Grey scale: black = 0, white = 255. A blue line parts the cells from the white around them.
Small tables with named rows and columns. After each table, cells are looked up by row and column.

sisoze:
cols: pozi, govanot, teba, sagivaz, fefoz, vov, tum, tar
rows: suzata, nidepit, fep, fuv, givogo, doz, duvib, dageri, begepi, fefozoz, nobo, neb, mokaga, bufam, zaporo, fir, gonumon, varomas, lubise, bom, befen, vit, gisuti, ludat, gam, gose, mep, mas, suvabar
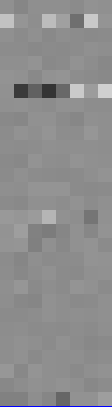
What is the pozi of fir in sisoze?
153
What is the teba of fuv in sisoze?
137
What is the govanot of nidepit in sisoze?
149
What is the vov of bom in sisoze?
138
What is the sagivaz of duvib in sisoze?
52
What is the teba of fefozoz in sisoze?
143
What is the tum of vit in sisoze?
139
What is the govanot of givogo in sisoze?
143
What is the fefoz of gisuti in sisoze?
142
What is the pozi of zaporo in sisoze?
139
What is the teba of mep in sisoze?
148
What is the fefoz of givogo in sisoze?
139
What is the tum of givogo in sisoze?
141
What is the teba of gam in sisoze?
143
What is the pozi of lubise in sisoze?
140
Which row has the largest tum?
nidepit

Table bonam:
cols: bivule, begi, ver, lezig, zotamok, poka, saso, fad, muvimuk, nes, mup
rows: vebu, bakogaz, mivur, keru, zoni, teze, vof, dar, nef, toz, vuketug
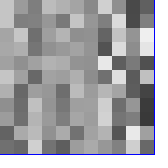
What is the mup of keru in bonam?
229
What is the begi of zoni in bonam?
144
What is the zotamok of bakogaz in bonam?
121
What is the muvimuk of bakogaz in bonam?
219
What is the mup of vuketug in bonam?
104
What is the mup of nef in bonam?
57
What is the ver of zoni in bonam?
161
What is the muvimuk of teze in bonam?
223
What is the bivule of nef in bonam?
156
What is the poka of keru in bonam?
163
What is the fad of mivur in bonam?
100
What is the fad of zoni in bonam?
232
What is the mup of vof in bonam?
68
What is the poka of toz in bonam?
114
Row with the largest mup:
mivur

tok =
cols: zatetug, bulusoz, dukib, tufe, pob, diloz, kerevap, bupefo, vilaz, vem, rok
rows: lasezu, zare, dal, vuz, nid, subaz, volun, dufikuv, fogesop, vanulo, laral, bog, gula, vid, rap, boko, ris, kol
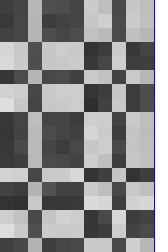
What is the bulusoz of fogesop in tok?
68
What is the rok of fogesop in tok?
189
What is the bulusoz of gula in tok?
208
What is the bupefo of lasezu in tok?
190
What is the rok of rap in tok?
214
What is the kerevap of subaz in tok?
202
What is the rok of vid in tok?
192
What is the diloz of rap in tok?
57

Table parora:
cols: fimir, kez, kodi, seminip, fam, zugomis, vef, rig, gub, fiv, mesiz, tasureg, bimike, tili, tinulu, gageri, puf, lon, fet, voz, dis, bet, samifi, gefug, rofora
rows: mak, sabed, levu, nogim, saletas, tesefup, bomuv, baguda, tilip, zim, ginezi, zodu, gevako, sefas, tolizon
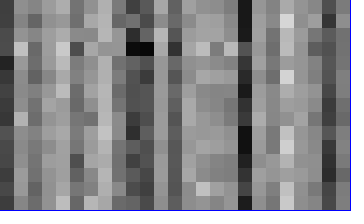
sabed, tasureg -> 140
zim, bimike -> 93
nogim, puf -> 185
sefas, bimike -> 84
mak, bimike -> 97
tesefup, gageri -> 160
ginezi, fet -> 155
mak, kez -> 143
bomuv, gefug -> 71
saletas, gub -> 113
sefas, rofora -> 124
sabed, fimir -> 64
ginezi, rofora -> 130
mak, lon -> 24
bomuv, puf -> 134
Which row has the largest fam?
nogim

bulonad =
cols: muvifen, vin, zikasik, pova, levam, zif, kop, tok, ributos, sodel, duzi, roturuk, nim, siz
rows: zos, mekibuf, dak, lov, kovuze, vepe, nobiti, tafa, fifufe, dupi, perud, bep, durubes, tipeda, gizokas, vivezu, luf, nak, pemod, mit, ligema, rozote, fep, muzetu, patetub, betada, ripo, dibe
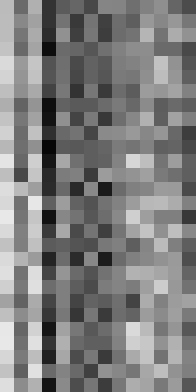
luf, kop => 116
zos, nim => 101
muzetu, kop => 88
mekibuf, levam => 115
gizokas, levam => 157
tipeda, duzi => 133
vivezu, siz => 56
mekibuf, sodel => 94

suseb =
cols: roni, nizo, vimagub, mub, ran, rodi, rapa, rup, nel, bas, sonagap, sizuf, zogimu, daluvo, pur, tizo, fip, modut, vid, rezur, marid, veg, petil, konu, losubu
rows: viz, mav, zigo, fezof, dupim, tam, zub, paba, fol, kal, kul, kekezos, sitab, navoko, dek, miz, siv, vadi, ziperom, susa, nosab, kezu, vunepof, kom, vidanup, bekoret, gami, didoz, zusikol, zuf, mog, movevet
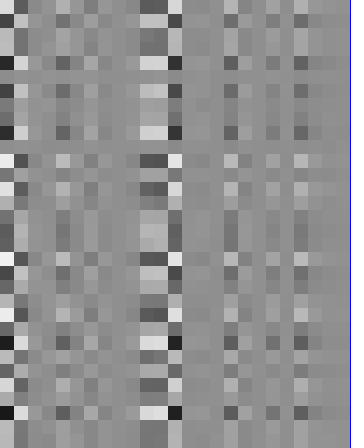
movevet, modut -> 138
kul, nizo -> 145
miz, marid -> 144
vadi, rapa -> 154
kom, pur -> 146
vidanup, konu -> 141
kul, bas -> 144
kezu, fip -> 159
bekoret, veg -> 163

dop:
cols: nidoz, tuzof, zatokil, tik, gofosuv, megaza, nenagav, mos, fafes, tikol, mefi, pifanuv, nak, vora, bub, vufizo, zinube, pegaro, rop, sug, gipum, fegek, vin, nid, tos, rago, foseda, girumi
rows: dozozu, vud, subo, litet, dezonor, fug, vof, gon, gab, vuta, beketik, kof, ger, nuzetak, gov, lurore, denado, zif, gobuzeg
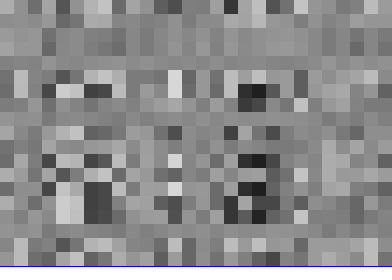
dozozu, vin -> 149
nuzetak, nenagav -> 65
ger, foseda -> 167
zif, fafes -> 161
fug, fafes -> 174
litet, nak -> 147
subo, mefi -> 123
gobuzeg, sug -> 71
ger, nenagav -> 175
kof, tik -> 71
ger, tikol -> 164
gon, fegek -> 192
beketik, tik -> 164
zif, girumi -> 141
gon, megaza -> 131

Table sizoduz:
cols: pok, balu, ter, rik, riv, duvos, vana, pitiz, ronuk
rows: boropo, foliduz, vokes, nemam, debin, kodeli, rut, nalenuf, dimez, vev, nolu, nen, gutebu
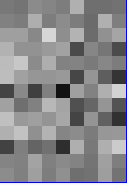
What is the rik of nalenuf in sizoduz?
184
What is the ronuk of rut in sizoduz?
210
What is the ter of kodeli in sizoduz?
150
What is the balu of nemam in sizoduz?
146
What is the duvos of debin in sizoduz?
131
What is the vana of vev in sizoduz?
123
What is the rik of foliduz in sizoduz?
125
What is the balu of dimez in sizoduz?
153
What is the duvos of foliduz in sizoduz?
124
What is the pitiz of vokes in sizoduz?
145
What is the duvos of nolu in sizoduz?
175
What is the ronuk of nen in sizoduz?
126
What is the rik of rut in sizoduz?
128
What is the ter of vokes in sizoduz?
136
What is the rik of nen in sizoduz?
128
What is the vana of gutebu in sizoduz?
114
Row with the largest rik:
vokes

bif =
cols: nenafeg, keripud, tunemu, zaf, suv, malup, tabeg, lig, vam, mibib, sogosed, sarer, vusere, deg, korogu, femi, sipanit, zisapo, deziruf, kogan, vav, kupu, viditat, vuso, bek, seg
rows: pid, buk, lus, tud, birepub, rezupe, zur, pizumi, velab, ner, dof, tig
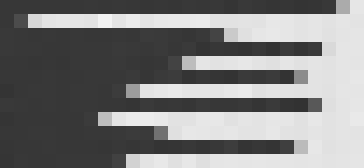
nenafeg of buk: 55
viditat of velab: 231
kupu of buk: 227
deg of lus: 54
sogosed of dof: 56
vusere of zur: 233
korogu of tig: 223
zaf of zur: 56
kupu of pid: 52
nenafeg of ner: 55
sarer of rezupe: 58
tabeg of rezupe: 56
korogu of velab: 231
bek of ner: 228
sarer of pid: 55
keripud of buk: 76
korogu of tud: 52
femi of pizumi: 55
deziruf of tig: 230
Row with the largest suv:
buk

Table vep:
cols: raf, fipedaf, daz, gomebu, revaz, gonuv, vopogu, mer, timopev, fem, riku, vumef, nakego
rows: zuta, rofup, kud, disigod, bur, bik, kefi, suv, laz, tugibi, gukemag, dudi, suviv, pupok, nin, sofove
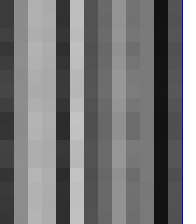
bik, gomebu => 168
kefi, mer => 109
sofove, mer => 103
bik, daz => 173
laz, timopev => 144
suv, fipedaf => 141
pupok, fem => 113
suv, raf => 63

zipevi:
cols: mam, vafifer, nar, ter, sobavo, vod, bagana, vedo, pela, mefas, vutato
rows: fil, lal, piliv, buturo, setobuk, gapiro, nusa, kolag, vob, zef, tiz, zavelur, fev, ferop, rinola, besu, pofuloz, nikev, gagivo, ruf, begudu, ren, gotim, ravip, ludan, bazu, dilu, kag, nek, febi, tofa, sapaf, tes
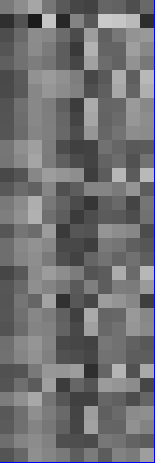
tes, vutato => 158
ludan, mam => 111
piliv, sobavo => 107
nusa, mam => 74
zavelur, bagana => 67
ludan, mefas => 97
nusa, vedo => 95
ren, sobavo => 49
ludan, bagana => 66
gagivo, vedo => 115
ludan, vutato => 88
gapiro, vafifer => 90
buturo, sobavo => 93
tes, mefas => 122
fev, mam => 72
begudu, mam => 86
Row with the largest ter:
lal

